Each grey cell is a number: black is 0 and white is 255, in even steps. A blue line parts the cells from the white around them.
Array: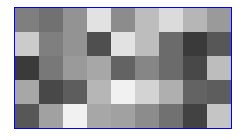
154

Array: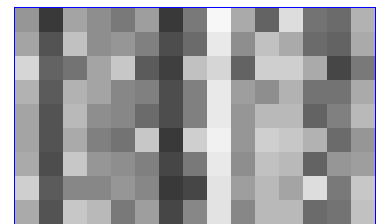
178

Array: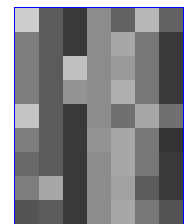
99

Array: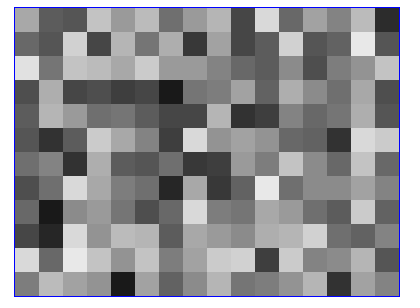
44

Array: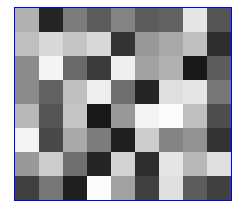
84
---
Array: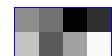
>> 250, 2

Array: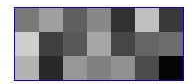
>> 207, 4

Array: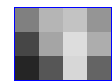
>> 221, 37

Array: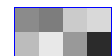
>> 232, 43

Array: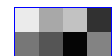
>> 235, 5

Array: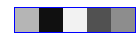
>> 242, 16
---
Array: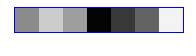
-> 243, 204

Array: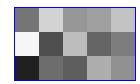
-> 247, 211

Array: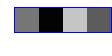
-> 197, 119

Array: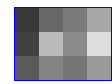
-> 222, 187

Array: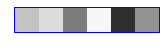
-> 246, 220

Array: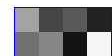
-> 246, 163

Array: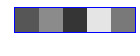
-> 229, 139
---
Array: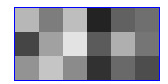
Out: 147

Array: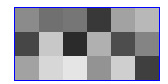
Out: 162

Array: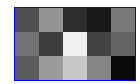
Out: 92

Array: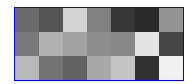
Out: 185

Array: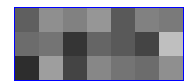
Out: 45

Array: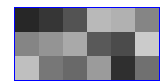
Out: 191
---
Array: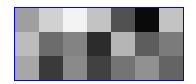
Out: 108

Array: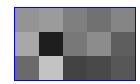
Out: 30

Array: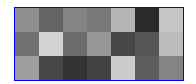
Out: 211

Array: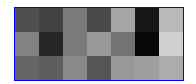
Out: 37

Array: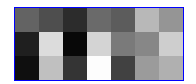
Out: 220

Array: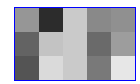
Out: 195
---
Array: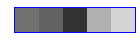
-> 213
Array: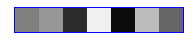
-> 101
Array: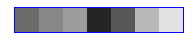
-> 226
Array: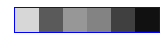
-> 17
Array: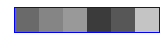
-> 196
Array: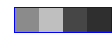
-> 47
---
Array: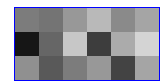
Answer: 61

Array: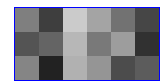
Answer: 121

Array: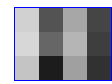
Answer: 102

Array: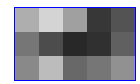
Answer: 40

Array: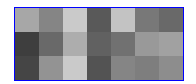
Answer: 113

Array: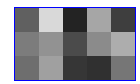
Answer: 75

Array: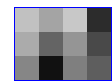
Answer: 100

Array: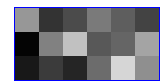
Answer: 88
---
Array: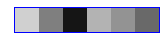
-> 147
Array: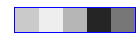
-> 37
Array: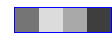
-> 169
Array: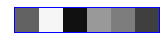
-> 125
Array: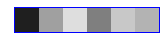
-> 200
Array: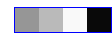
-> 249
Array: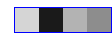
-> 179
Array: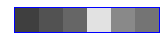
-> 137
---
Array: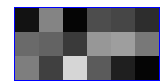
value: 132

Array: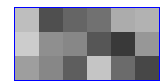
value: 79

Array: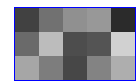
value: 113

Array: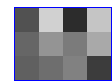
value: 209

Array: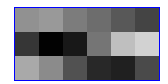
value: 153

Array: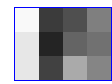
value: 59
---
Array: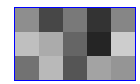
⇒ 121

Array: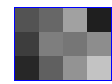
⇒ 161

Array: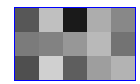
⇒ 26

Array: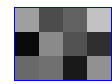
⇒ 98

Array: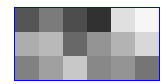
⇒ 77

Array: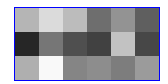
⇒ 188
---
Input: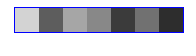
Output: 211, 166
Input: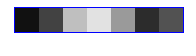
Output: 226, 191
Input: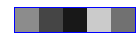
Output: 203, 140
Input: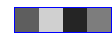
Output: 208, 125
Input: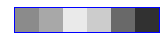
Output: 234, 204
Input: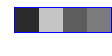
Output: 197, 124
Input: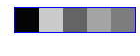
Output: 202, 164
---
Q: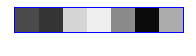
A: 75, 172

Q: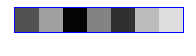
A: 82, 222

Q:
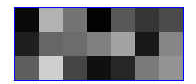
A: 10, 148

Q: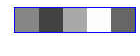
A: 135, 102

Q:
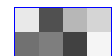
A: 233, 245

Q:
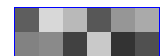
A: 94, 80
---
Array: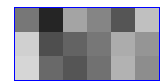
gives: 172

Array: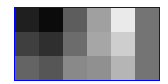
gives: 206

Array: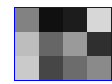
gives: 154

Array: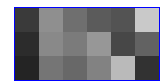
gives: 71

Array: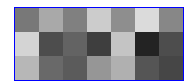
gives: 35

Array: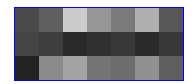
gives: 42

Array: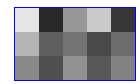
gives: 73

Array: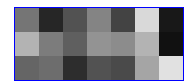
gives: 179

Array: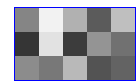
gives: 148

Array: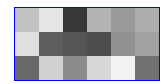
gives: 146
